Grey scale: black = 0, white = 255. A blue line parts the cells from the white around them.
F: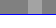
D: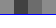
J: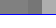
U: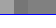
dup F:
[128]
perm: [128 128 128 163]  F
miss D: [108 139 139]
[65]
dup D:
[139]
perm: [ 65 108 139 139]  D

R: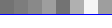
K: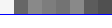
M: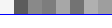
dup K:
[137]
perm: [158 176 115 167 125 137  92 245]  M
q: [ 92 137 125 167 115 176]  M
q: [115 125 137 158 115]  R
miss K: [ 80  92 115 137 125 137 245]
[103]
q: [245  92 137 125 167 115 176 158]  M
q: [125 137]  R

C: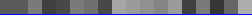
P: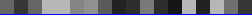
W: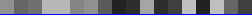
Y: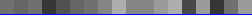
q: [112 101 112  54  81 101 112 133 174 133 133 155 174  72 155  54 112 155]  Y
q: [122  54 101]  C

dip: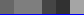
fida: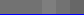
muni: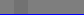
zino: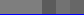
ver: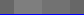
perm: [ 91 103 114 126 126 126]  zino
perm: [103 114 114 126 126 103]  ver
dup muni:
[126]
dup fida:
[114]
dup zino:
[126]
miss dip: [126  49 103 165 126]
[69]
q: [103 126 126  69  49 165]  dip

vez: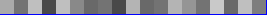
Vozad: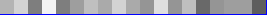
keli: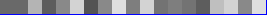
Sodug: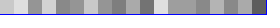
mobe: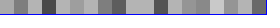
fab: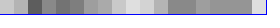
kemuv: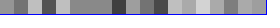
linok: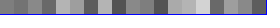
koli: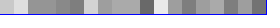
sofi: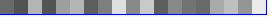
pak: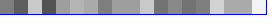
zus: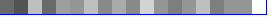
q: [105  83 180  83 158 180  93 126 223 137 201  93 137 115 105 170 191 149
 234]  sofi
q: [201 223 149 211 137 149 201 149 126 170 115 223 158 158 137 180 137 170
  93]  Sodug
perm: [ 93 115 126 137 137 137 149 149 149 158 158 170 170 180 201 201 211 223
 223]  Sodug
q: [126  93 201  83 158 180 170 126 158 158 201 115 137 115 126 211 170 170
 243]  pak
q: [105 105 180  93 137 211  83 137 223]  keli
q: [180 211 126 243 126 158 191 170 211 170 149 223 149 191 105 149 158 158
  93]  Vozad

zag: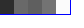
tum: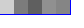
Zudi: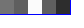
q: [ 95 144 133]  tum
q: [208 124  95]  tum
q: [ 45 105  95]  zag
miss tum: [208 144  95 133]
[124]
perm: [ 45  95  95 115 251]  Zudi

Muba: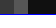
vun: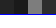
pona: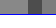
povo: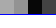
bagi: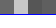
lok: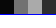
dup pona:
[136]
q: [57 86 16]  Muba

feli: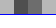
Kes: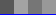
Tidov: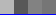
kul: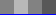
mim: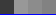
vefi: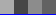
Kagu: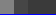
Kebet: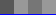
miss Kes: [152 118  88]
[163]
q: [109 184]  feli
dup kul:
[130]
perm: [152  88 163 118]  Kes
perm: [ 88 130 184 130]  kul

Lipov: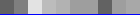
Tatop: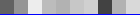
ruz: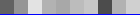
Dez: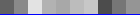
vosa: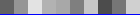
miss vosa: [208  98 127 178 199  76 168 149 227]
[118]
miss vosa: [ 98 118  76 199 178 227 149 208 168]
[127]
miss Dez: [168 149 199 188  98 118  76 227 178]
[137]
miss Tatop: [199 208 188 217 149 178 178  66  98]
[237]
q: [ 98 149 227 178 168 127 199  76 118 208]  vosa

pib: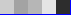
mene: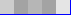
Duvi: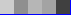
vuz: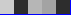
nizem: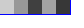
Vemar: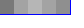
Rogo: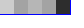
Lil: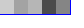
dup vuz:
[45]
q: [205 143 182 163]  Duvi
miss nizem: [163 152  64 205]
[55]

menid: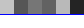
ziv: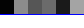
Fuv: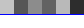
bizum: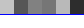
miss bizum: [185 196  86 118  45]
[129]
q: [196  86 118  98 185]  menid

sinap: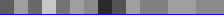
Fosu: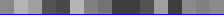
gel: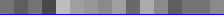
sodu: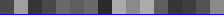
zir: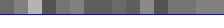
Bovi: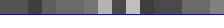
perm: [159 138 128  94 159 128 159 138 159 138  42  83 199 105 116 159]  sinap
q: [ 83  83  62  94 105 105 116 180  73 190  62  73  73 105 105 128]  Bovi
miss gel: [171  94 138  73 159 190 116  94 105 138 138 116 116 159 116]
[149]

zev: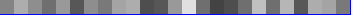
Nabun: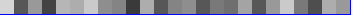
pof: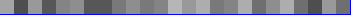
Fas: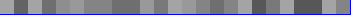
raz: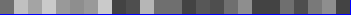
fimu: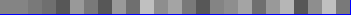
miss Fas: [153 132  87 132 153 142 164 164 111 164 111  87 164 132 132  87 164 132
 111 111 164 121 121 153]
[99]
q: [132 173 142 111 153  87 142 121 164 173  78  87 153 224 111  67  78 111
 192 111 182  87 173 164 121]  zev

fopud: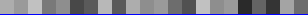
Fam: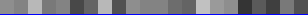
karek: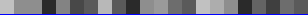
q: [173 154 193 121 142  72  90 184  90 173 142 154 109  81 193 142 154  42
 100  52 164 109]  fopud
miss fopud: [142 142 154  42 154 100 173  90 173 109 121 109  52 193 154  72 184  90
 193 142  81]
[164]
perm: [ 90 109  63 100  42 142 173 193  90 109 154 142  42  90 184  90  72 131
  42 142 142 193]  karek
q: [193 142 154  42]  fopud
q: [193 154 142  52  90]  Fam
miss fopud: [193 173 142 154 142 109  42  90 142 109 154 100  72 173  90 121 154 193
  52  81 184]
[164]

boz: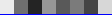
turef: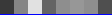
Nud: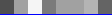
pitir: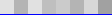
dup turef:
[142]
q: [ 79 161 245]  Nud
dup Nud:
[161]
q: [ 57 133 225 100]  turef
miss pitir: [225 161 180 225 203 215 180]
[191]

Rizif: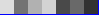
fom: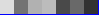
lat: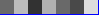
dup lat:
[105]
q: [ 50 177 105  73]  lat
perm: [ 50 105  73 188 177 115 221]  fom

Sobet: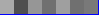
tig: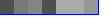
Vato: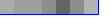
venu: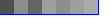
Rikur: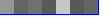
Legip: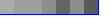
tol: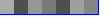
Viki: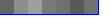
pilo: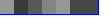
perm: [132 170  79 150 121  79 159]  tol
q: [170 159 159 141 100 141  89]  Legip

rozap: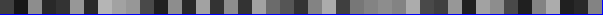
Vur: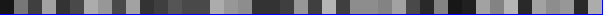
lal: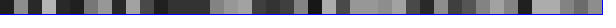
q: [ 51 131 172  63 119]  rozap
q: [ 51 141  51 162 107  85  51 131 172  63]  rozap
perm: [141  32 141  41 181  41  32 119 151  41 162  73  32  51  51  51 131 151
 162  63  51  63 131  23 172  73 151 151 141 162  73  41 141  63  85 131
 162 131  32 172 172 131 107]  lal
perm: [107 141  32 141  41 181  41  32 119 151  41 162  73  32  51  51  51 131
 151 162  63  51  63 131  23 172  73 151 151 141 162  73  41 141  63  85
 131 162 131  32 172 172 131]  lal
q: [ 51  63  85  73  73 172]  Vur
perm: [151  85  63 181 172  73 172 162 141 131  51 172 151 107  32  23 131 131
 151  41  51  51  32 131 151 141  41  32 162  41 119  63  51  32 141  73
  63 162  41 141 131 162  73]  lal
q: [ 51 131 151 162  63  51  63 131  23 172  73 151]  lal

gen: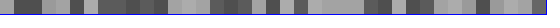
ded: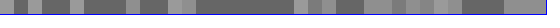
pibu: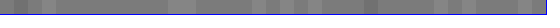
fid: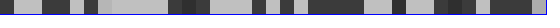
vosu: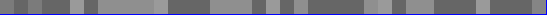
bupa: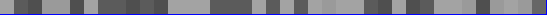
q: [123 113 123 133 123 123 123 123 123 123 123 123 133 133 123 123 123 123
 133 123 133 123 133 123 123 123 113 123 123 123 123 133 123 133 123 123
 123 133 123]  pibu
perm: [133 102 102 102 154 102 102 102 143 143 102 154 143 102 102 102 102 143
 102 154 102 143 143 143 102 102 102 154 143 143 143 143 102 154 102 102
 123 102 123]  vosu

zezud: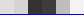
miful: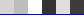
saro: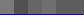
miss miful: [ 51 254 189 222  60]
[212]
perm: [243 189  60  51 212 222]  zezud

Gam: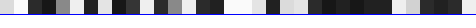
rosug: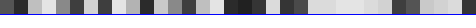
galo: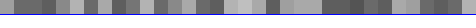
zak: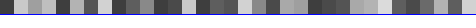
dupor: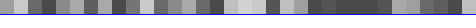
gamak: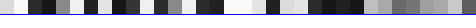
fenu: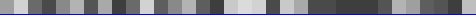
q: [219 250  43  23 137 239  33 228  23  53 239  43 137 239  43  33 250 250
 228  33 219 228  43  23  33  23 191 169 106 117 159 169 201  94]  gamak
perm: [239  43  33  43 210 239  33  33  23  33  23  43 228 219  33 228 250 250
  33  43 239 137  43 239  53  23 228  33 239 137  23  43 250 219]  Gam
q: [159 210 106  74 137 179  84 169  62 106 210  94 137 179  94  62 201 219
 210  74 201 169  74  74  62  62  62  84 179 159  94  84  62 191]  fenu
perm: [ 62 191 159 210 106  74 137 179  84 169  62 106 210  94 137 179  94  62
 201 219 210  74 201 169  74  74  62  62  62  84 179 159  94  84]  fenu

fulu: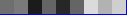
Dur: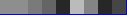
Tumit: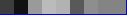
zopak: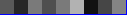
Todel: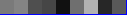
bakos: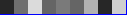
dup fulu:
[101]
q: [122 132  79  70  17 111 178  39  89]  Todel
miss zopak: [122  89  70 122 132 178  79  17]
[39]
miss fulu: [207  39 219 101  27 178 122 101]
[111]
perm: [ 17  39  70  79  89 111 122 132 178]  Todel
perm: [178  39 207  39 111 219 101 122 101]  bakos

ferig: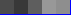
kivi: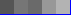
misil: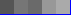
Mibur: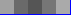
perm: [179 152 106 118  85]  kivi
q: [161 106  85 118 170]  Mibur
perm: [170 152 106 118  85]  misil
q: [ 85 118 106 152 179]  kivi
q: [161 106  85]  Mibur
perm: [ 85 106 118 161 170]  Mibur

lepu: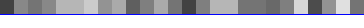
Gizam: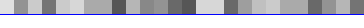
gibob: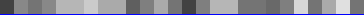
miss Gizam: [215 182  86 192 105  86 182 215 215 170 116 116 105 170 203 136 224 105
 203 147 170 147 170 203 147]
[158]
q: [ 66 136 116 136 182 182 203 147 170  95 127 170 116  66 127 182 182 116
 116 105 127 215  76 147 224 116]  lepu

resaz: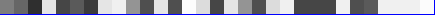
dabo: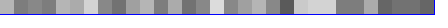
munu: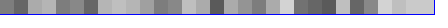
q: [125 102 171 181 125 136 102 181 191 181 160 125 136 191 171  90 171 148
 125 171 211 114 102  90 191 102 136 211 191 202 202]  munu
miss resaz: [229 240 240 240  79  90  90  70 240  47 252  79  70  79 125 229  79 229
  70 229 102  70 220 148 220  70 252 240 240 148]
[59]
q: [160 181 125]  dabo
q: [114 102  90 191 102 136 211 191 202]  munu
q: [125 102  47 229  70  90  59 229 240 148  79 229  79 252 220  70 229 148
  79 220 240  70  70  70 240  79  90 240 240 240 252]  resaz

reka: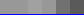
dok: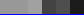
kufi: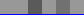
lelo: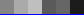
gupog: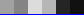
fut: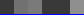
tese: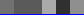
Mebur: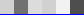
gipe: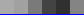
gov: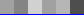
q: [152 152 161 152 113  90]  reka
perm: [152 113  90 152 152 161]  reka
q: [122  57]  fut

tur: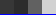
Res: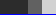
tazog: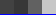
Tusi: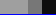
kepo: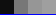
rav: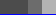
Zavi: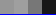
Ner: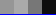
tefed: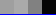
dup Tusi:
[159]
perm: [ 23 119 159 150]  Zavi

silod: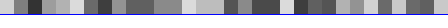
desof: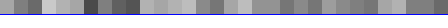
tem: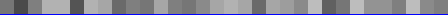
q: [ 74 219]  silod
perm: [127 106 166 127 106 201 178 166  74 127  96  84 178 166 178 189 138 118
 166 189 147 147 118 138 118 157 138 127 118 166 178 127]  desof
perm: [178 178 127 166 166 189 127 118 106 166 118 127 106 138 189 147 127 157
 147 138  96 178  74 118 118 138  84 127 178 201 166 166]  desof

